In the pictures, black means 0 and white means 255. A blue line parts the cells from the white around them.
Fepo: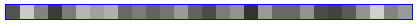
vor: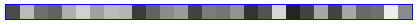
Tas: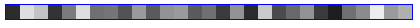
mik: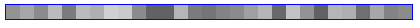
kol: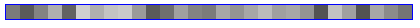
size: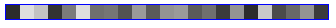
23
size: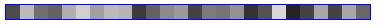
26

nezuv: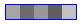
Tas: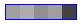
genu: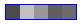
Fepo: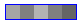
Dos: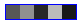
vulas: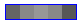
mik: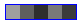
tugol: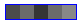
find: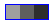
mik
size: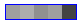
5
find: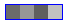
nezuv
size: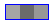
3

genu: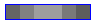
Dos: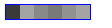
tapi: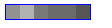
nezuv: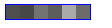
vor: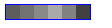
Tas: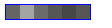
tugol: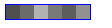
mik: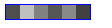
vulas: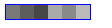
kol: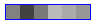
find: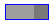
genu
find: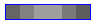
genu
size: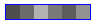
6
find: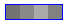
vor
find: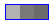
tapi

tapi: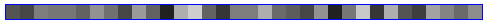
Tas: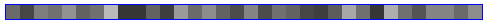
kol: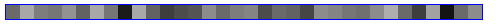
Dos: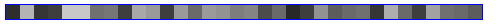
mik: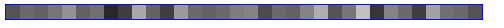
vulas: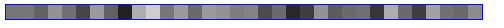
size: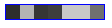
7
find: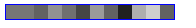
tapi
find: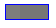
tapi
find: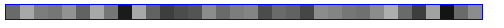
kol
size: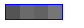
4

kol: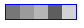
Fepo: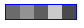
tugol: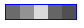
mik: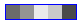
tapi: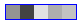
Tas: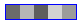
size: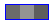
3
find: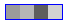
kol
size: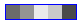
5

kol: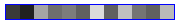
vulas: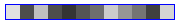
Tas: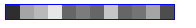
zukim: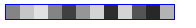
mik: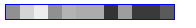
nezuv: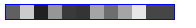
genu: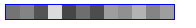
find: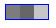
Tas
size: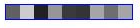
9
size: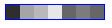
7
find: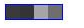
nezuv
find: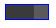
mik

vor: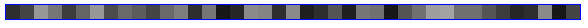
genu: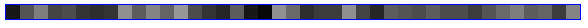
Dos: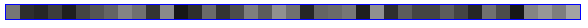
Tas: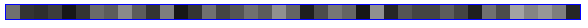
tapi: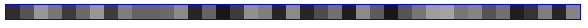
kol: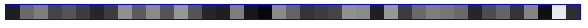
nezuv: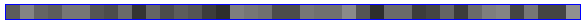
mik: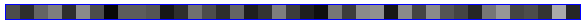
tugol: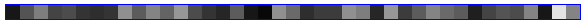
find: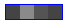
mik
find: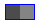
tugol
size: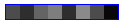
8

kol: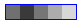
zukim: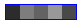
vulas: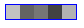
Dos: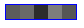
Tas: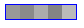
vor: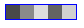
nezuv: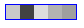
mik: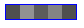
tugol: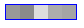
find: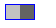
vulas
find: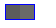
Dos
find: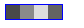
vor
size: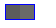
2
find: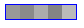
Tas
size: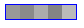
5
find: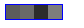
Dos

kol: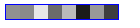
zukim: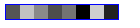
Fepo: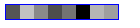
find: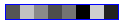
zukim
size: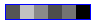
6
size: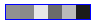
6
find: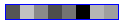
Fepo
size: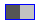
2
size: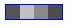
4

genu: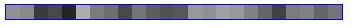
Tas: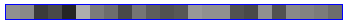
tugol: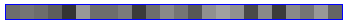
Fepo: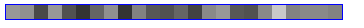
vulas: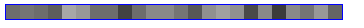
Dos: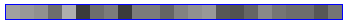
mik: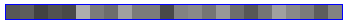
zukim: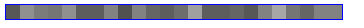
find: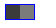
Dos
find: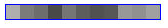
genu
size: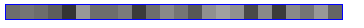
24

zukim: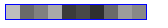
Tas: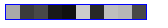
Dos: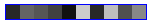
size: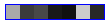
7
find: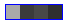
zukim
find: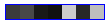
Tas
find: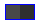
zukim
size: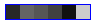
6

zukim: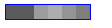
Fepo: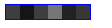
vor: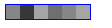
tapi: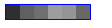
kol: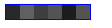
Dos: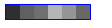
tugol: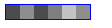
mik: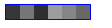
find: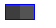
kol
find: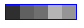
Dos

